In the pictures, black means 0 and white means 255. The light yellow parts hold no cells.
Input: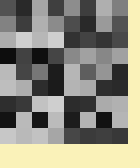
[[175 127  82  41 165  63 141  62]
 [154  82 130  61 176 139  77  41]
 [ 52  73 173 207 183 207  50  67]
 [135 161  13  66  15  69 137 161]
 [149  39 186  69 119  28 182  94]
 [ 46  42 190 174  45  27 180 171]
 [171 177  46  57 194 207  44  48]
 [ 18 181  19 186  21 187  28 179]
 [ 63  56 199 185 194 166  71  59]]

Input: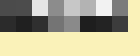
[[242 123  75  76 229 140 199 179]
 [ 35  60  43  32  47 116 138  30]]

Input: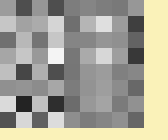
[[121 151 156  78 150  78 125 133 125]
 [156  63 198 162 171 213 111 181 223]
 [144  99 112 184 116 198 133 134 149]
 [158  56 166 198 153 244 119 170 215]
 [128 135 191  70 175  78 118 149 156]
 [140 104 144 148 140 167 124 147 158]
 [123 145 218  35 193  46 108 152 164]
 [144 102  82 215  96 220 142 124 133]]

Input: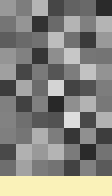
[[105  42 153 125 181  70  98]
 [128 180 117 149  50 106 180]
 [ 58 153  93 106 114 189 113]
 [118 116 149 129  53 142 199]
 [194 147 160  70 122  85 125]
 [ 83 125  60 168 107 212  67]
 [179 120 128  65 128  40 143]
 [ 72 178 130 111  87  82 222]
 [144  61 127 117 175 125  54]
 [ 42 115  73 177 153 180 123]
 [129  90 110 162 123 115  66]]

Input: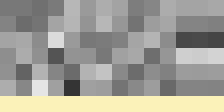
[[164 168 120 120 112 122 183 154 173 163 125 134 172 164]
 [132 128 131 108 116 164 181 148 183 151 115 157 166 132]
 [ 74  69 164 168 140 219 154 120 123 129 165 180 140  72]
 [204 211 142 172 144  84 147 146 120 161 168 110 150 207]
 [155 157 145  99 179 133 107 179 195 137 108 141 129 156]
 [132 131 173 135 229 160  52 160 157 116 137 157 105 132]]

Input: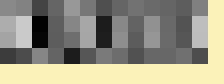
[[ 93 128 137 130  68 101 152 119  79 101 114 106 101]
 [ 83 190 173 202   2  94 134 167  28 136  99 145 105]
 [ 86 189 164 202   6  93 110 166  30 142  92 150 106]
 [112  77  60  76 134 100  28  86 122 109  81 103 103]]

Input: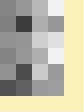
[[184 241 134 151]
 [173 151 128  60]
 [207 224 146 149]
 [176 241 132 150]
 [202 154 146  76]
 [155 157  81  96]]

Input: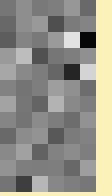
[[150 106 117 142 121 126]
 [122 131 103 142 152  79]
 [225   8  93 131 121 155]
 [126 143 154 190  81 118]
 [ 38 212 167 137 124 102]
 [143 109 129 115 126 158]
 [137 125 163 118 100 178]
 [109 145 134 116 138 125]
 [123 129 106 140 148  87]
 [140 126 137 162  99 130]
 [103 157 148 126 124 126]
 [126 120 116  61 182 135]]

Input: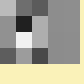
[[141 142 187 110  91]
 [141 142 145  32 174]
 [140 141 145 241 174]
 [140 141  93 156  73]]
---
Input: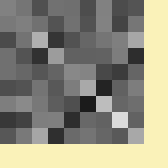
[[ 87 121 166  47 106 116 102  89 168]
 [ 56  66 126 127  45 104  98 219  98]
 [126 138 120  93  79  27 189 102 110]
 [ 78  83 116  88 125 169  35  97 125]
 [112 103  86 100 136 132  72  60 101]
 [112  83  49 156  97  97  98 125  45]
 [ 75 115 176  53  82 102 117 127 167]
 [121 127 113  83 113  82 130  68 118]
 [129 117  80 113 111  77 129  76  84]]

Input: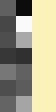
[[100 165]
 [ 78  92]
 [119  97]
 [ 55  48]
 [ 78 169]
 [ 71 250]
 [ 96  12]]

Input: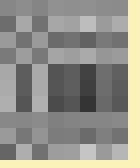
[[101 174 113 157 159 197 154 182]
 [154 119 148 124 125 107 127 114]
 [136 135 139 128 132 134 134 137]
 [175  85 176  75  85  52 105  88]
 [171  92 170  85  94  63 109  92]
 [168  93 170  84  93  66 110  96]
 [122 157 121 165 158 170 150 155]
 [154 114 154 107 114  98 121 113]
 [109 168 114 167 162 189 155 172]
 [135 141 133 145 143 144 140 139]]

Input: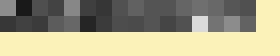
[[ 55  65  59  92 103  37  59  77  75  84  69  81 218 115 140  98]
 [141  25  79  67 135  63  54  81  97  84  84 101 111 104  86  80]]

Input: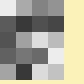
[[164  56 219 194]
 [ 97 118 106 237]
 [ 83 161 221 187]
 [ 91  57  80  70]
 [236 170 131 147]]

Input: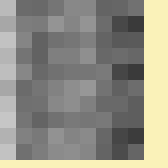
[[194 112 125 139 142 134 100  76 101]
 [178 129 121 146 132 138 103  70  60]
 [198 117 100 113 121 118 121  95  94]
 [189 112 113 136 142 128 105 105  94]
 [167 107 117 130 142 151 115  97 109]
 [190 135 105 113 118 118 122  70  58]
 [181 116  98 127 127 143 104 108 103]
 [194 133  98 113 118 128 100  89  90]
 [167 125 123 148 133 148 108  72  58]
 [186 107 105 117 136 135 100 102 113]]
